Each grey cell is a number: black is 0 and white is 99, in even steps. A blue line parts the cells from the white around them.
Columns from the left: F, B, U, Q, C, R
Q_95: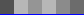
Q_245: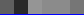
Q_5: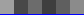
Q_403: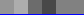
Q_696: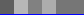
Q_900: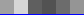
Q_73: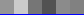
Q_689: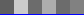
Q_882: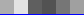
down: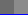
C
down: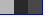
B
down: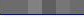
U
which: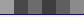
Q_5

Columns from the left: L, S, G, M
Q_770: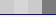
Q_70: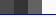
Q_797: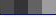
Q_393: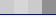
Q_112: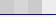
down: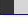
S
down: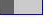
G
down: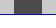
L
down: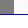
M

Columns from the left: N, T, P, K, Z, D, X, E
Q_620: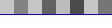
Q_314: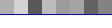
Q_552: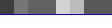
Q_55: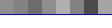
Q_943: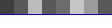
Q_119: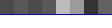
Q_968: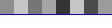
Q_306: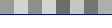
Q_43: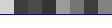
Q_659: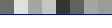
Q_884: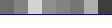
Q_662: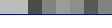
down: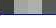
X
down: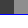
N
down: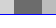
N
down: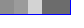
N

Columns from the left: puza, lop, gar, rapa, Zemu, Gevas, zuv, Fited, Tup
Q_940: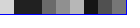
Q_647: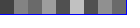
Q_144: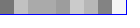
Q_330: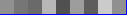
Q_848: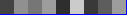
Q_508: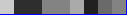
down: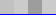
Gevas
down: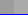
rapa
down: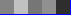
lop
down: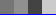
puza

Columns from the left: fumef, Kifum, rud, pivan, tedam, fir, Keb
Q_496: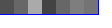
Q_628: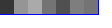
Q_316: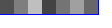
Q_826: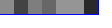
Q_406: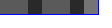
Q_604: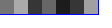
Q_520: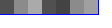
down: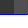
fumef
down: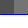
tedam
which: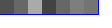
Q_496
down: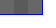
pivan
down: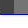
pivan
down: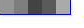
Kifum
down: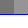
tedam

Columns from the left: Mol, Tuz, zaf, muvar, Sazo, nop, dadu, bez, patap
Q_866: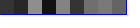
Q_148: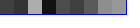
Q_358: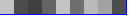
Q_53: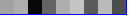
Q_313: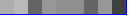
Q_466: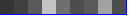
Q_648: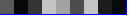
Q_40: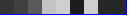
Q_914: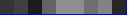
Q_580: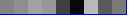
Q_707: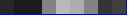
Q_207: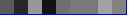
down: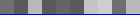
dadu
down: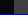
Tuz
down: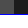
nop
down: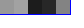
bez
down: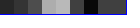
Tuz
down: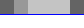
muvar
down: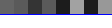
zaf

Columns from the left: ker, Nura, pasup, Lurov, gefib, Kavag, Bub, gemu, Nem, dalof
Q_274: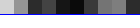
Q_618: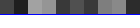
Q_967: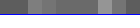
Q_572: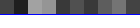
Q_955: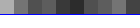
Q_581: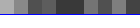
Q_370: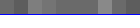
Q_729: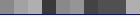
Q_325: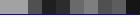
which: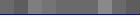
Q_370
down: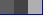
ker
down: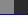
gefib

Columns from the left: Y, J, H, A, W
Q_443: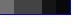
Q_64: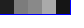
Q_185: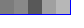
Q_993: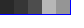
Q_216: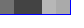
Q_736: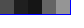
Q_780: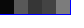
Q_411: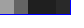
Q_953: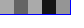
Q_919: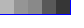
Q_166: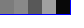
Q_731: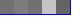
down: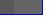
J
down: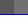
H
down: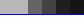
A
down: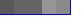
J

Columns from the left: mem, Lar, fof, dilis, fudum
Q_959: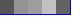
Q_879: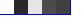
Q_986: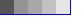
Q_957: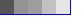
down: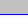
dilis
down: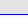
fudum
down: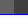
fudum
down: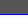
mem

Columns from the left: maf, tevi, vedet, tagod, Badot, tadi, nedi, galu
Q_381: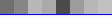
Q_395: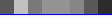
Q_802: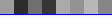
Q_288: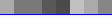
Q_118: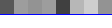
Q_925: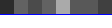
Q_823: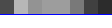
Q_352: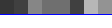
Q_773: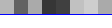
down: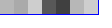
nedi
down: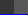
tagod
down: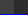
galu

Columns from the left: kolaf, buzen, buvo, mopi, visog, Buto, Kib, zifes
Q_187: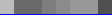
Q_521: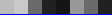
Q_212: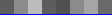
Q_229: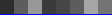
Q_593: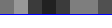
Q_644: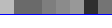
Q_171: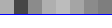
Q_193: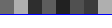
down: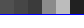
visog
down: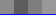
Buto
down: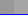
Buto
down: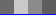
buzen
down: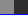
buvo

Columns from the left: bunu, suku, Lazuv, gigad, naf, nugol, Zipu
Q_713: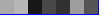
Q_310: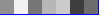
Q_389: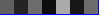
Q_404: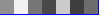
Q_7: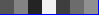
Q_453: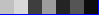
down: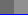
Zipu
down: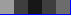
nugol

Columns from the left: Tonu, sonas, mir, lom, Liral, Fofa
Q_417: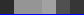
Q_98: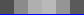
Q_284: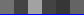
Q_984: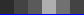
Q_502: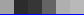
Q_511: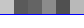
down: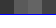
Fofa
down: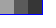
mir
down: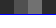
Tonu
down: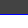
sonas
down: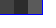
sonas
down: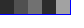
Tonu

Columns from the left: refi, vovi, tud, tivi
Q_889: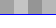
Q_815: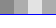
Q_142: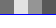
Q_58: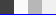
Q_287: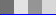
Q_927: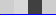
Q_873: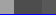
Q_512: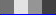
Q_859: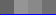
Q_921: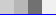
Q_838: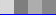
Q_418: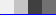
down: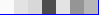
vovi
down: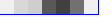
tivi
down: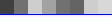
refi
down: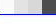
vovi
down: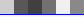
tivi

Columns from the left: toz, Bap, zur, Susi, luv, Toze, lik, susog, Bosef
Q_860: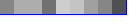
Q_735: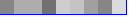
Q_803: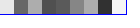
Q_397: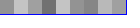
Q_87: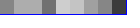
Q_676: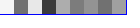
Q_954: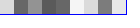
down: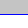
Toze
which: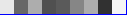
Q_803
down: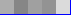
lik
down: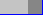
Toze
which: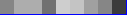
Q_87
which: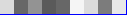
Q_954

